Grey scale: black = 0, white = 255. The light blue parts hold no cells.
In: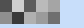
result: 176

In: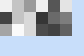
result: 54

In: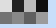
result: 136

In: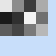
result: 48

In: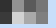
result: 210

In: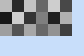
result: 127

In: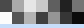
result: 149

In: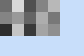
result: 100

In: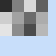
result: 162
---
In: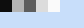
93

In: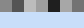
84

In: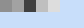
143

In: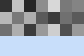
50

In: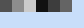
61

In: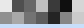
36

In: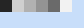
106
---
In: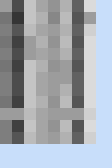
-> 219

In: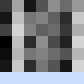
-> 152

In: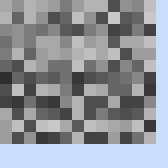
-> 191

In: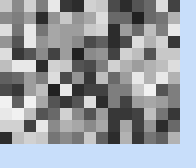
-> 66

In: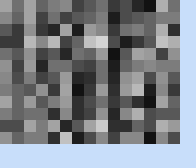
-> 112
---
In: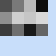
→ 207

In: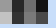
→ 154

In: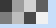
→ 210

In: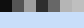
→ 181

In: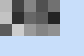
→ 195

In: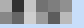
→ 197
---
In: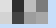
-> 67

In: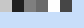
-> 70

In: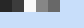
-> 60

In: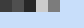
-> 60

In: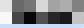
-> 27

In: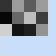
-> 19

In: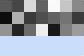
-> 24

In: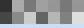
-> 70

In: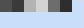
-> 58
